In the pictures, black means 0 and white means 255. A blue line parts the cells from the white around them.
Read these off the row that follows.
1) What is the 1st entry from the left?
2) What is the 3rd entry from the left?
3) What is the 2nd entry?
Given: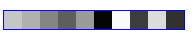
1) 198
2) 133
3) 176

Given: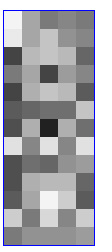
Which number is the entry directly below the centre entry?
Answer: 225
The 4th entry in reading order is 134
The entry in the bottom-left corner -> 122
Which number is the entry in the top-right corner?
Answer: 122
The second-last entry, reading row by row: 146
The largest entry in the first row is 244
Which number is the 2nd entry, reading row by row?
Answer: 166
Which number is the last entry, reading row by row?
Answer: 156
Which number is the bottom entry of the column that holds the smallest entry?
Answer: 146
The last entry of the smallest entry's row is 111
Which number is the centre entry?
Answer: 33
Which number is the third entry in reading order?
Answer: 122
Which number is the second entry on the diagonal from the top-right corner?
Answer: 146
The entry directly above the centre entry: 111

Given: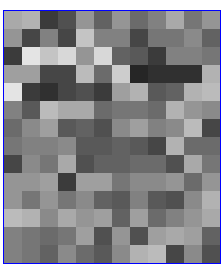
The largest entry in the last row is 187
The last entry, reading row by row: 80
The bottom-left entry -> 129
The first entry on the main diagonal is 169
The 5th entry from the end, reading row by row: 178
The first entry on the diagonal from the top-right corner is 149
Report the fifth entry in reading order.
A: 149
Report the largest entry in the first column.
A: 228
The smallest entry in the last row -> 70
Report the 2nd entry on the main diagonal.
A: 70
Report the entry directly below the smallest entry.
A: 178
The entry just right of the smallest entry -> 48
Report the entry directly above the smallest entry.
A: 89
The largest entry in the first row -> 178
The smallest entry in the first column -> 59
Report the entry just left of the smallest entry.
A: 205
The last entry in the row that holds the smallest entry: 178
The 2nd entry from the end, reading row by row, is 138
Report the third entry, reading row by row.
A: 59
